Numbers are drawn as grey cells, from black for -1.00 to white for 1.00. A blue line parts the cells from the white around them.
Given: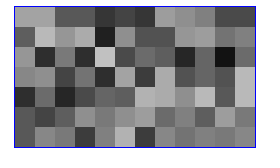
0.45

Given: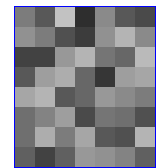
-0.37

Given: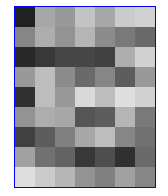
-0.11

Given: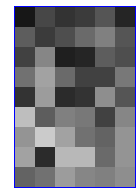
0.16

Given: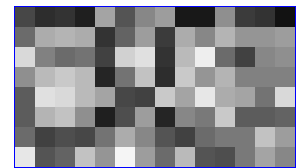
-0.22

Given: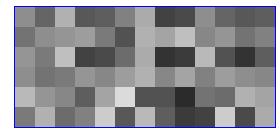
0.06

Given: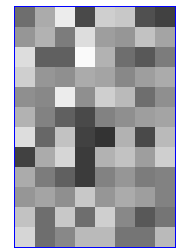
0.02
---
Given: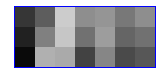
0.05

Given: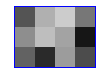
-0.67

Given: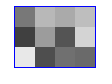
-0.39

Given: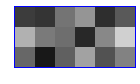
0.27

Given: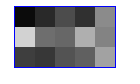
-0.35

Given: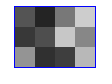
-0.62

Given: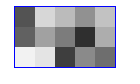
-0.51
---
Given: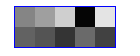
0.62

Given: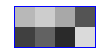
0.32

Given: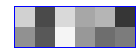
0.70

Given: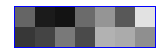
-0.85

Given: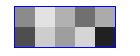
0.39

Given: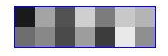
-0.36

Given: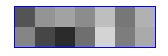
0.27

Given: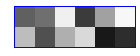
0.88

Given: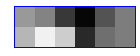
-0.56

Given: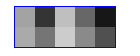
0.50
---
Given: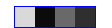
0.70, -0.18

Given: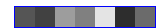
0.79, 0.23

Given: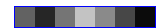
0.53, 0.08

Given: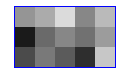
0.72, 0.56

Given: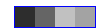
0.51, 0.28

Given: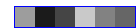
0.58, 0.23

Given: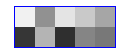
0.89, 0.79

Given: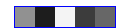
0.91, 0.14

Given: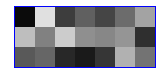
0.76, 0.60
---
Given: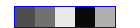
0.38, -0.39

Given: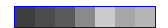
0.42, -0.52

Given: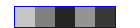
-0.55, 0.55

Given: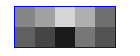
-0.13, -0.25

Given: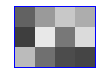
0.36, 0.47

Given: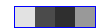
0.20, 0.77

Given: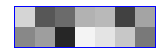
0.29, 0.07
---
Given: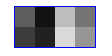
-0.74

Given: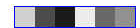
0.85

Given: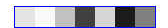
0.68

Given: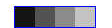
-0.35

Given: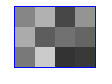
0.59

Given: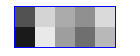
0.24

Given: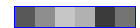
0.39

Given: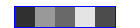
-0.18

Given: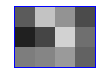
0.04

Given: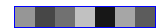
-0.82
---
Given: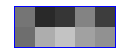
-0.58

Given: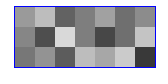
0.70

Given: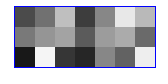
0.28

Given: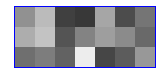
-0.34

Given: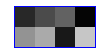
-0.23

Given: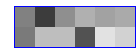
0.12

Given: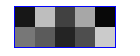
-0.49
